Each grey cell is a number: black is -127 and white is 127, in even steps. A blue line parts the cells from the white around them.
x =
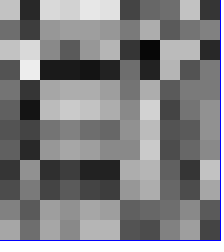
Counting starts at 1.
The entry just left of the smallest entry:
-74
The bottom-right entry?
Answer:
-59
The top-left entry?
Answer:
66
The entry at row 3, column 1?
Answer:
66
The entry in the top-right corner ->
-74
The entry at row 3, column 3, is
9
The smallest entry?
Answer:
-120
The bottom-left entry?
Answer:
38
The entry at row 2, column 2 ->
-66
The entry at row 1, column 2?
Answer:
-87
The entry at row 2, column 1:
-17
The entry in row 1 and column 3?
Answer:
89
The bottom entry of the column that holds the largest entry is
-17
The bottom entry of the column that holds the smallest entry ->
-51
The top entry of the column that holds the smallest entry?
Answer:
-24
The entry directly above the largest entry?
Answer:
89
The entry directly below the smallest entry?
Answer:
-93
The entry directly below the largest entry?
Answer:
-74
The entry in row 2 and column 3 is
23

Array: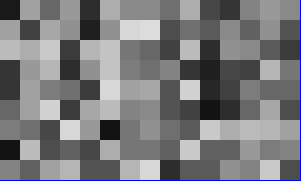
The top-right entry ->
9
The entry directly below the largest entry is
-24
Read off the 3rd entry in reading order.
-24
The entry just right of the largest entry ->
-50
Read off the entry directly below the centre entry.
9
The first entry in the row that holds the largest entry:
33
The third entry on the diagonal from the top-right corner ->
9
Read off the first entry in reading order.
-102
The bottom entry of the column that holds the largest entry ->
87
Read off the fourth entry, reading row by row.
25
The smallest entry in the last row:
-82
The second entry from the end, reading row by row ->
73
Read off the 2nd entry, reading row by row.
33
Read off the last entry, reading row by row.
-50
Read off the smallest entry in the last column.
-68
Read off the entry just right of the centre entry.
-44
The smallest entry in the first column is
-108
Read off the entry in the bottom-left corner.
3
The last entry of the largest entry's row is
-44
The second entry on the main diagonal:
-62
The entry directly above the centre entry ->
-16
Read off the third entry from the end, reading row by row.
3
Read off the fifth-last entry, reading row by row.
-37
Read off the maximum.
93
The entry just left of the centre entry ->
33
